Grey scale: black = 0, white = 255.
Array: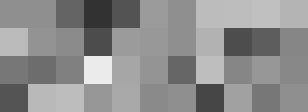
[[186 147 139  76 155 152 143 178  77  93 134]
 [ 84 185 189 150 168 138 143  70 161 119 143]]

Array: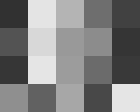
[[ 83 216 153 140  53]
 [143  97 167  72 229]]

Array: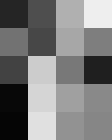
[[114  71 167 126]
 [  8 213 160 137]]

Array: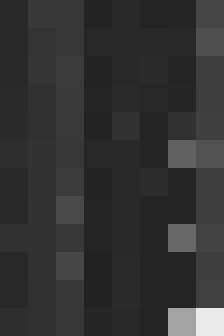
[[ 41  51  56  39  40  41  40  78]
 [ 42  49  58  36  42  39  38  62]
 [ 46  50  56  39  41  37  96  81]
 [ 41  50  74  36  41  37  37  61]
 [ 40  49  71  34  42  36  36  61]
 [ 46  49  56  38  40  36 164 235]]

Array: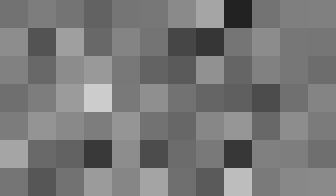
[[141  83 159 104 132 116  70  54 117 140 119 118]
 [111 125 155 204 121 143 114 101  95  76 112 132]
 [165 105  98  57 141  76 108 121  55 128 126 111]]

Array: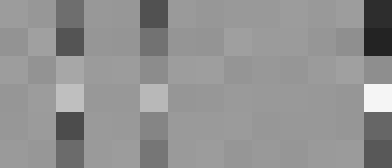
[[147 160  84 150 149 114 149 148 159 155 155 150 143  35]
 [150 156 191 152 152 184 150 151 154 153 153 152 150 245]
 [154 151 107 154 156 118 154 156 150 153 150 154 155  88]]

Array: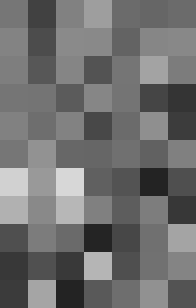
[[131  76 138 137  99 134 136]
 [117 116  91 134 116  69  52]
 [118 146 103 102 112  97 128]
 [177 137 183 128  93 125  55]
 [ 56  80  57 181  79 113 132]]

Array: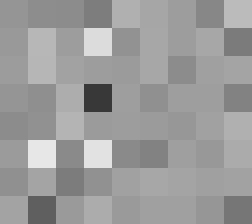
[[153 183 157 220 146 167 157 167 123]
 [149 143 173  56 158 144 158 158 130]
 [155 231 138 226 138 130 159 152 171]
 [163  95 154 172 154 160 160 150 118]]
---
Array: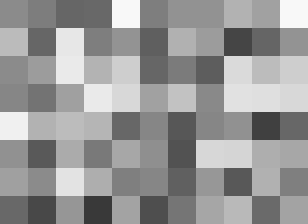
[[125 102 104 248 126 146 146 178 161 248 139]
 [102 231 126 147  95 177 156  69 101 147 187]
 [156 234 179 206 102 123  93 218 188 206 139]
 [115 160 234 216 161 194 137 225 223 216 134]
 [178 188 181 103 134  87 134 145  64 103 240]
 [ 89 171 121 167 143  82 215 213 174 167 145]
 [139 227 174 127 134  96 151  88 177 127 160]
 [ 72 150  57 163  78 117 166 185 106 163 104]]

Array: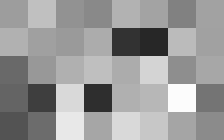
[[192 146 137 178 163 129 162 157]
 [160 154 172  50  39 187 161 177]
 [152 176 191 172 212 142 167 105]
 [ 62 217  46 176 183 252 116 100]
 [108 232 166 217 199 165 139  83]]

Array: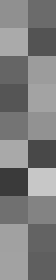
[[107 144]
 [ 83 170]
 [156 101]
 [163  85]
 [146 116]
 [ 72 169]
 [199  58]
 [131 112]
 [ 99 161]
 [ 95 162]]

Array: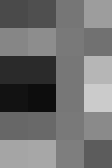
[[ 79 118 157  74]
 [141 121 113 134]
 [ 42 119 182  42]
 [ 13 119 203  18]
 [105 121 138 103]
 [167 126  92 165]]

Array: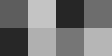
[[196  38 109  93]
 [176 118 182  39]]

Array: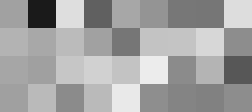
[[ 26 222  96 167 148 119 118 221 161]
 [168 187 161 118 195 196 215 141 179]
 [160 198 209 195 236 139 180  87 166]
 [186 139 186 233 142 132 129 141 160]]

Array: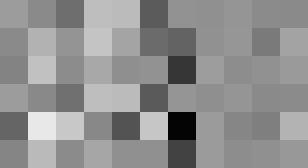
[[138 110 190 187  91 146 144 149 139 138 156]
 [178 148 196 164 107  99 145 150 122 163 138]
 [193 140 168 143 146  54 157 141 145 154 131]
 [137 112 190 187  90 149 143 149 138 139 156]
 [232 200 136  83 198   4 155 134 127 179 101]
 [186 139 166 144 144  66 155 141 144 152 133]]
